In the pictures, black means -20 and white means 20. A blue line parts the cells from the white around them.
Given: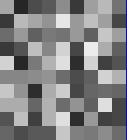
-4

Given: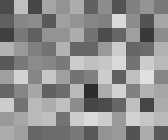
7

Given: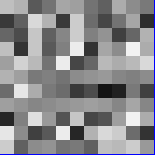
12

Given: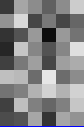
-8

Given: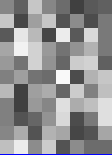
10

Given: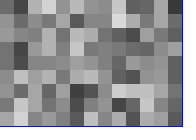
6
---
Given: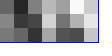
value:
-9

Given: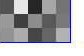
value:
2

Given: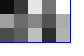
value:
1

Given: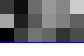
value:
-6

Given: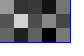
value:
-8

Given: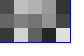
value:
-2

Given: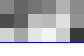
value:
10

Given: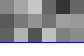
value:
3

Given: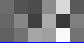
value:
-10
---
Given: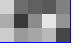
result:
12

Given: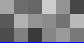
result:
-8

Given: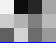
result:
-5

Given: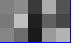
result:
1

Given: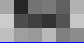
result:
10

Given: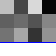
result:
-2

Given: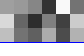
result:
10
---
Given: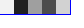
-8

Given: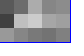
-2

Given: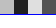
15

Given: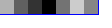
12

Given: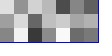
-3

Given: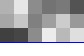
9

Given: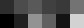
-17
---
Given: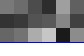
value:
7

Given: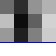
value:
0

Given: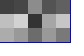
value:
-3

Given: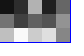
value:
12

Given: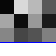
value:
-7

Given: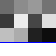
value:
-15

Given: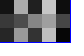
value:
-12

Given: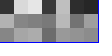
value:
7

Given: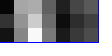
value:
19
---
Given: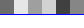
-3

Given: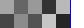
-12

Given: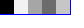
-3

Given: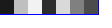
-13

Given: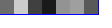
-10

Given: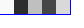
-9

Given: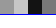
-1

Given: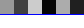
-15

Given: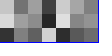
-13
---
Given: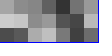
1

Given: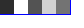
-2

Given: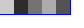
-2

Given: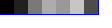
-1

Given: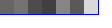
-4

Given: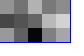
0

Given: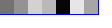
6

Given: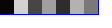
-1

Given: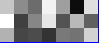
1

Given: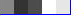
1
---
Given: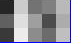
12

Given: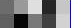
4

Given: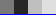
-14

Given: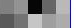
3

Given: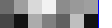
5

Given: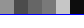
-8

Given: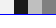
-16
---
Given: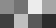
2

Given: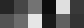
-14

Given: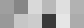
5

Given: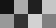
-17

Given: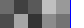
-3

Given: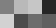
0
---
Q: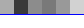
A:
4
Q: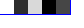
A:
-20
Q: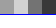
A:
-2
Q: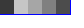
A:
0
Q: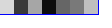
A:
-1
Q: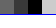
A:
-20
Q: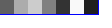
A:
19
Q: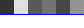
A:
-9
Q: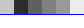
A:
4
